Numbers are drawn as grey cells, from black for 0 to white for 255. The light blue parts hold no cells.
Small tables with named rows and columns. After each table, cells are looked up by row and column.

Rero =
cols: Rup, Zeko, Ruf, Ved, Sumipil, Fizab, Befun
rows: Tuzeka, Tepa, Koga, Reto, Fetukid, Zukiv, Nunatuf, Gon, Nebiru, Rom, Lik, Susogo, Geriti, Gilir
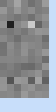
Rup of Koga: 135
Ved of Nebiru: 134
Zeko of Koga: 126
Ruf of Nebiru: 131
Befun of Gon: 151
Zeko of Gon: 136
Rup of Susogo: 147
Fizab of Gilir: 143
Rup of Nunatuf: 114
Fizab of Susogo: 162
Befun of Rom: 147
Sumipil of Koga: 113
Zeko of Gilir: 137
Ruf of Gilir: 128
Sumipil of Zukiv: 128
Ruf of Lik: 117
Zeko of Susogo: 84
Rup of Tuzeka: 120
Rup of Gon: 116
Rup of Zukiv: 137
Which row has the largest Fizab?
Susogo

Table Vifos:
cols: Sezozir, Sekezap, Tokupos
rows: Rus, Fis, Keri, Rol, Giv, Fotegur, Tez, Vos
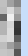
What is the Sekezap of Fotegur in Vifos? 218
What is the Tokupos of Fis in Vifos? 176
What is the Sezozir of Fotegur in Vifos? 209
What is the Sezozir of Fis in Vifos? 188
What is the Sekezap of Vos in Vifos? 192
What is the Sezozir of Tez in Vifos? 189

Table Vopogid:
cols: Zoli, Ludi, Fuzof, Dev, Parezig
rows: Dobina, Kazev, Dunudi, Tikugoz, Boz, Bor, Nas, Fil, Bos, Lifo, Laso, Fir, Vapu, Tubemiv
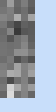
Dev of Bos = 102
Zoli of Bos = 110
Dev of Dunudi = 115
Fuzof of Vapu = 168
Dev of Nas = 134
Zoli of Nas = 115
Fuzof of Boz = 57

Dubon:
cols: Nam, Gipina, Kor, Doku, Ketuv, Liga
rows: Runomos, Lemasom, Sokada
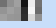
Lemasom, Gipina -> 160
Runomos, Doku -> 20
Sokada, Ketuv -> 214
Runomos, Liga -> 113
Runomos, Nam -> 113
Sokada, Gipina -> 151
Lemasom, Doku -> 42
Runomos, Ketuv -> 236
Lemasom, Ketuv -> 244
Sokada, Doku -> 46
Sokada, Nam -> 160
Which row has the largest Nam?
Sokada

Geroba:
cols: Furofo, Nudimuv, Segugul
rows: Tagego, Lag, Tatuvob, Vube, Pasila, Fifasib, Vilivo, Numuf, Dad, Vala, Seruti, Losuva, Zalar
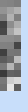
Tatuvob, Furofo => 128
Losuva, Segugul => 217
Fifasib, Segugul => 134
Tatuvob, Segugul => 127
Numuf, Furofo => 64
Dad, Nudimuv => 106

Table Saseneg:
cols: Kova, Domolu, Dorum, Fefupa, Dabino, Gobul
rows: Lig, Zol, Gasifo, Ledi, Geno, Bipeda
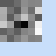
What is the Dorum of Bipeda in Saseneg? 126
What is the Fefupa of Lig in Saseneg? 141
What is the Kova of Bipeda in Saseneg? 149
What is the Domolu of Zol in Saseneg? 114
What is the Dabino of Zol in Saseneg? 111
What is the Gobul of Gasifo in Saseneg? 91
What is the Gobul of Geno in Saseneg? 249
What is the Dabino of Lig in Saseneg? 132
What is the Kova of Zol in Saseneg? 174
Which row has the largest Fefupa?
Gasifo

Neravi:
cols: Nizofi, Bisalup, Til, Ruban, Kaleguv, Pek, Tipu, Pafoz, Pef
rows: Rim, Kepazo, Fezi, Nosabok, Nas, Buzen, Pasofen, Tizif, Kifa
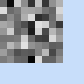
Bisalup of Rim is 12
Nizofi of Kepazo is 220
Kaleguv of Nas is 27
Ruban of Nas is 118
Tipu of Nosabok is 209
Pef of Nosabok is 56
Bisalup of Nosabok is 157
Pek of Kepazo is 156
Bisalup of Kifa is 137
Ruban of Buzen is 206
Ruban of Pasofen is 224
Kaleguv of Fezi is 218
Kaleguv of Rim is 49
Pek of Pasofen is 133
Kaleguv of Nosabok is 36
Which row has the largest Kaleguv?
Fezi

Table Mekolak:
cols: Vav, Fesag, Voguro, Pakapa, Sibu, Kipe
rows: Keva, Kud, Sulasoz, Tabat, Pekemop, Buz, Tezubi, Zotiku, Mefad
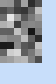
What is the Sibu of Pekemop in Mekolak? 22
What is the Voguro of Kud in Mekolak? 61
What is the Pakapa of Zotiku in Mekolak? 95
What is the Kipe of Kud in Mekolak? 191
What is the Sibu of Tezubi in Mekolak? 77
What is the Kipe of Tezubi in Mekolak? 194
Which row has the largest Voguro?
Zotiku

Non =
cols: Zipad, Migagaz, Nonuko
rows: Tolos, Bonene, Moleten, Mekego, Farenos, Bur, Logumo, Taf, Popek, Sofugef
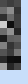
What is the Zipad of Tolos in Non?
74
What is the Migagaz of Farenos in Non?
146
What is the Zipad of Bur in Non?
28
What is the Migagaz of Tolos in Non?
61
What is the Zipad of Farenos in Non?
109
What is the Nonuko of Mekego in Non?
63
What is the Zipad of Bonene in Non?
109
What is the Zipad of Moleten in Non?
47
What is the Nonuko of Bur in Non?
99
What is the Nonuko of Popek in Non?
13
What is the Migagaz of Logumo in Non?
52
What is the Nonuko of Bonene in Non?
52
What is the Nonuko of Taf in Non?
118
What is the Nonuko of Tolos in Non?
73
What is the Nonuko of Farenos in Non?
37
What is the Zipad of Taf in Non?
83
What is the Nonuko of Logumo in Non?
77
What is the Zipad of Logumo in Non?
128
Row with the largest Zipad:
Mekego

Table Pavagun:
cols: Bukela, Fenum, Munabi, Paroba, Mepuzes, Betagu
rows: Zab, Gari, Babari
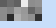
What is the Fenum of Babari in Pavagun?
43
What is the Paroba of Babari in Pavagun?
155
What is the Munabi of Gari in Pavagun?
163
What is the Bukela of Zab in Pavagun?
94
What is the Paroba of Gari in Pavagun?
152
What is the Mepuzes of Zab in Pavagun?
141
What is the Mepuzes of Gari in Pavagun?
102
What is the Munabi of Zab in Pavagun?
97
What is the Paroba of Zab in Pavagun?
236
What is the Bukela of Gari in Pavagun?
140
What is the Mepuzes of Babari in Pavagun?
144

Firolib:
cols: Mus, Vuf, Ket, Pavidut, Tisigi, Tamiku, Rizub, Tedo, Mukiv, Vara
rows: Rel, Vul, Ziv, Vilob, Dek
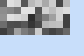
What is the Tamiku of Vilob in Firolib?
74
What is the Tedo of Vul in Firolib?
189
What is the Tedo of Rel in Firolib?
205
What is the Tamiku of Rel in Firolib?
203
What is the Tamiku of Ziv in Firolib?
93
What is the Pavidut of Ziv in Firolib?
206
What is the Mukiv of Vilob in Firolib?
193
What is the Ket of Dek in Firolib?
160
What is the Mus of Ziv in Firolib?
147
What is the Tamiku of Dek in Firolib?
203
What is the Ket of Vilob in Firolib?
76
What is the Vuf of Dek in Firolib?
86
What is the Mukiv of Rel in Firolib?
71
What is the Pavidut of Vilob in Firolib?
88
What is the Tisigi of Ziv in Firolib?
46
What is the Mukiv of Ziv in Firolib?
210
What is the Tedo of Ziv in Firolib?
160
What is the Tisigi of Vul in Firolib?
226
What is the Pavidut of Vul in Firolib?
227

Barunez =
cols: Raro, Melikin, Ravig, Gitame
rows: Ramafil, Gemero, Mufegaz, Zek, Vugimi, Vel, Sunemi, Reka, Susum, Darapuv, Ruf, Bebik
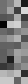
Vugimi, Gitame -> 146
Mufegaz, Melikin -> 91
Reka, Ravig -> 162
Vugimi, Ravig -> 129
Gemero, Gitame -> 215
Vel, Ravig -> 178
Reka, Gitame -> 154
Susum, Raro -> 95
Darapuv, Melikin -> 71
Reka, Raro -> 94
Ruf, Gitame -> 46
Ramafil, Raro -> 112
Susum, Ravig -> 154
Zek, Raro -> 4
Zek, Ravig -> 210
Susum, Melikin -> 30
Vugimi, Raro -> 105
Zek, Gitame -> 108
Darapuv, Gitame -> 142
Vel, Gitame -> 81

